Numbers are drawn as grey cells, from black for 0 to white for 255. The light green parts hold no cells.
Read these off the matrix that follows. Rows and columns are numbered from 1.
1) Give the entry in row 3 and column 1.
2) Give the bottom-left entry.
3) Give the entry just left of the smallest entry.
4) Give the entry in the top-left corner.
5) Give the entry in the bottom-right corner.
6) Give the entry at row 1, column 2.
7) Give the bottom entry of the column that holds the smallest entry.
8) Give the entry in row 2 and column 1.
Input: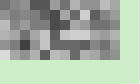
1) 187
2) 218
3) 125
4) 114
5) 145
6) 134
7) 145
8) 145

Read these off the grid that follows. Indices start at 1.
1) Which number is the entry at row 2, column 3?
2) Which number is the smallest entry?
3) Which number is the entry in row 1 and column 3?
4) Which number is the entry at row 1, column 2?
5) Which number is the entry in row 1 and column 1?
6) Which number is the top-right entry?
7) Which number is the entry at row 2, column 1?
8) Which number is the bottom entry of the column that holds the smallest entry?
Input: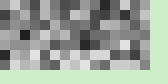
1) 174
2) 31
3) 132
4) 204
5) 153
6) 162
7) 65
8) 183

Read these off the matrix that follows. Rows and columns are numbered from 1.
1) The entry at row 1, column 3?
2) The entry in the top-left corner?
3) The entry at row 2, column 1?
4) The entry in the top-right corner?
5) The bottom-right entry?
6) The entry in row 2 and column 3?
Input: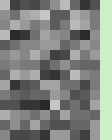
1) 81
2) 186
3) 143
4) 81
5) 153
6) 163

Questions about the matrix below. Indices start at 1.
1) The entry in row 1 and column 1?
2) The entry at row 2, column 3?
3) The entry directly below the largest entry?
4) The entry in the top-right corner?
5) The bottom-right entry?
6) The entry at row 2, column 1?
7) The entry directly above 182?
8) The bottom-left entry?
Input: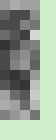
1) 151
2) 74
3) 129
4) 161
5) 117
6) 97
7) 203
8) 129

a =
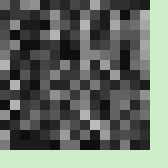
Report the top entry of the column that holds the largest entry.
166
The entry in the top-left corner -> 110
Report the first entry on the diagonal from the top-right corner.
27
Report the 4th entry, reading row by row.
144
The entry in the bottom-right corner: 37
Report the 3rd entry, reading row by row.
132
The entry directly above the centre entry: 47
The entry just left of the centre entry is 56
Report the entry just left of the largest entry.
47
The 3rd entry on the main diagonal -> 27
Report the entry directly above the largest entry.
68
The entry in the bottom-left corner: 121
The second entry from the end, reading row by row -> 27
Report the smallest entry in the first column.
15
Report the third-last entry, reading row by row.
121
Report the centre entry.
56
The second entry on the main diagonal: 56
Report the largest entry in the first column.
178
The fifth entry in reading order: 27
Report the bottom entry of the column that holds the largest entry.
15
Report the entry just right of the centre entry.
121
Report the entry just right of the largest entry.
132
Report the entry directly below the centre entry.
110
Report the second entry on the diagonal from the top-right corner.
86

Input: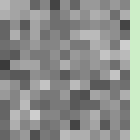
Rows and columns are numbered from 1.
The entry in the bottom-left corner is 101
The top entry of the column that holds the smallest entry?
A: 186
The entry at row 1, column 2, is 164
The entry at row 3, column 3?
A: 89
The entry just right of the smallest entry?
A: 153
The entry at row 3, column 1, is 101
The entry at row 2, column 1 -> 174
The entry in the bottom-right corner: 174
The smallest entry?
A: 58
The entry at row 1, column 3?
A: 164
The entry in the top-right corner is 133
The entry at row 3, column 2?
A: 143
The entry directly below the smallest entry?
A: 101
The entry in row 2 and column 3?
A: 153
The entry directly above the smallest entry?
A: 101

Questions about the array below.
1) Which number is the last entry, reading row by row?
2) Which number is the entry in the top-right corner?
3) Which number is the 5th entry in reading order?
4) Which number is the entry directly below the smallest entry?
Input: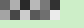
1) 235
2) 50
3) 121
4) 204

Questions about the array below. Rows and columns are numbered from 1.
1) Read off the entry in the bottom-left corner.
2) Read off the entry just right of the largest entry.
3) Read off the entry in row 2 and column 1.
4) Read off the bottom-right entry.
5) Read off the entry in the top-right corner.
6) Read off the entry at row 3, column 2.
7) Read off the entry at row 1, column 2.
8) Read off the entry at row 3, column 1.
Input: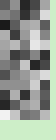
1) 242
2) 197
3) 133
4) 185
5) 165
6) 92
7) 144
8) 26

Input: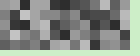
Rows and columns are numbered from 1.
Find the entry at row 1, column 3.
45
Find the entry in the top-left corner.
154
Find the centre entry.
95
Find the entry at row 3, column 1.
145
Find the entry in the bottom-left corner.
95
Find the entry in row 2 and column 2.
65
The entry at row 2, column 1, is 127
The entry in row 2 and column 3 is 195
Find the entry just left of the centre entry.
65
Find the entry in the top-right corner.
154
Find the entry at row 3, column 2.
54
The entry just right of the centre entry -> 118

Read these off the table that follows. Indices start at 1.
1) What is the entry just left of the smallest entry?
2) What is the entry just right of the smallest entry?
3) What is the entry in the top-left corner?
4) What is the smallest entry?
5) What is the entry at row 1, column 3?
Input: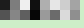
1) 95
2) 154
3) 28
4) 6
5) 239
